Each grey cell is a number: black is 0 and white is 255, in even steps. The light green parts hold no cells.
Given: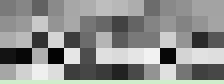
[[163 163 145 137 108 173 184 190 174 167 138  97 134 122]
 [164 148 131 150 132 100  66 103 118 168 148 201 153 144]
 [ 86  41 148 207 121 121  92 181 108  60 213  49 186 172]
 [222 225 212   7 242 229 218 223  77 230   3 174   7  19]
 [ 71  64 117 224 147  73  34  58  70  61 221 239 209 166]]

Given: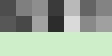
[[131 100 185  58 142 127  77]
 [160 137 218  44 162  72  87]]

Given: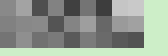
[[201 197  61 116  64 130  79 163 137]
 [161 154 103 158 132  84 138 136 129]
 [ 82  89 106 123  89 122 113 143 116]]

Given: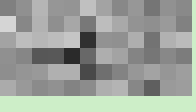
[[137 145 117 151 136 163 192 148 150 181 144 128]
 [129 154 143 147 169 189 120 167 143 178 135 213]
 [187 177 115 174 144 146  48 197 188 182 189 163]
 [124 136 118 132 163 174 104  42  88  87 134 144]
 [158 150 163 151 131 111  73 176 176 153 149 142]
 [157 154  95 135 180 174 140 131 145 139 153 171]]

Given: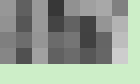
[[128 168 160 145  55 153  96 151]
 [179 149  66  98  68 153  86 146]
 [189 101  65 117 107 149 109 127]
 [205 102  87 107  97 161  80 134]]

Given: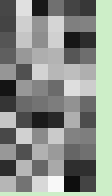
[[ 55  68 112  25 224  71]
 [130 127 213 148 207  68]
 [ 44  22 208 142 197  85]
 [110  86 179 174 152  95]
 [175 190 183 211  80 150]
 [205 222 107 132 152  20]
 [105 146 125 115 106  53]
 [ 76 175  40  26  72 198]
 [126 130 202 139 209  72]
 [112 101 154 177  80 152]
 [ 47  46 169 103 183  44]
 [ 68  14 248 216 115 182]]

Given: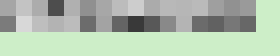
[[154 145 159 186 182 184 171 205 188 167 144 176  77 172 195 166]
 [103 119  97 107 180 137  88  57 100 163 108 188 179 190 216 123]]

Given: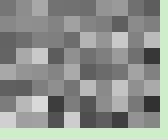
[[ 93 112 154 148 110 113 114 168 141 118]
 [127 139  95 126 132 161 131 142 143 136]
 [187 130 201 149 180 109 127 129 110  99]
 [ 55 112 155 127 113 144  92 201 169 100]
 [129 163 117 107  95 170 132 144 148 168]
 [170 144 195 138 186 117 143 127  94  96]
 [ 49 120 178 141  85 125  61 217 184 124]
 [134 147  63  94  78 205  82 161 159 208]]
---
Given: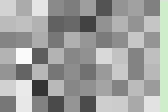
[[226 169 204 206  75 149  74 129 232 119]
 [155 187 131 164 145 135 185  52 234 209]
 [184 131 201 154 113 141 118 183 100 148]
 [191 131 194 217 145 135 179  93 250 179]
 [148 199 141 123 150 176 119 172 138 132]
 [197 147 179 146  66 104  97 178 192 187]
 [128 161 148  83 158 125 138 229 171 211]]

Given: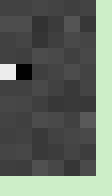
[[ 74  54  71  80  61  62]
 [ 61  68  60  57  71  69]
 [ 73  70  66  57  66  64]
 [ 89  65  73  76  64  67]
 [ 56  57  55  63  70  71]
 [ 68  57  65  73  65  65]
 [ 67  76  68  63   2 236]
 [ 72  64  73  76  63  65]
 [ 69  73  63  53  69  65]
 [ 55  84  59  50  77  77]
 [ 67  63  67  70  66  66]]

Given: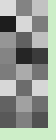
[[ 81 128  88]
 [111 161  98]
 [214 108 215]
 [116 171 124]
 [ 59  37 132]
 [191  97 150]
 [124 216  29]
 [194 131 219]]

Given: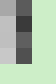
[[ 80 200]
 [ 95 191]
 [ 58 192]
 [ 91 168]]

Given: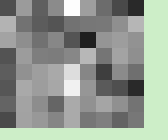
[[119  99 127 118 170 133 152 162  74]
 [115 144 165 145 170 101 141 163 100]
 [ 41  79  90 150 241 167 157 169  86]
 [111 139  62 134 221 169 158 145  93]
 [143 163 117 183 135 124 126 156  83]
 [146 157 149  31  84 135 113 142 163]
 [182 143 120 119 114  84  92 114 179]
 [ 41  73 108 158 253 139  95 155  79]]

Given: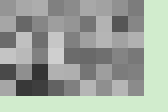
[[138 182 142 181 126  99  64  55 166]
 [128 122 158 117 175 176  52 142  73]
 [120 132 110 104 108 207 130 186 197]
 [176 161 181 160 129 198 112 191 107]
 [135  86 178 117 148 157 135 102 166]
 [124 144 161 168 138 130 172 168 150]]
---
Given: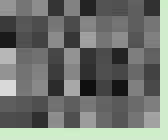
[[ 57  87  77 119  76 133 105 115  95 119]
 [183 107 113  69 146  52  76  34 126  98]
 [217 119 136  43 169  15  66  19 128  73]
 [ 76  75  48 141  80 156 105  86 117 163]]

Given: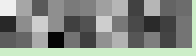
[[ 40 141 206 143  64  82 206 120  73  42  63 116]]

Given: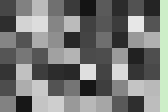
[[ 46 211 221 133 187  65  86  60 231  84]
 [ 85 119  85 161 180  75  77 155  33  78]
 [ 77 173 201  83 117  22  62 134 196 185]]

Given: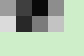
[[219  40 123 195]]

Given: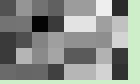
[[115 116   4  58 227 227 159 193]
 [ 58 181 138 165  90  90 178  56]]

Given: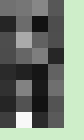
[[ 37 108  18  77]
 [ 76 102 126  38]
 [ 49 130  25 111]
 [ 62 248  43  90]]

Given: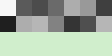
[[ 32 174 182 130  52  78 183]]
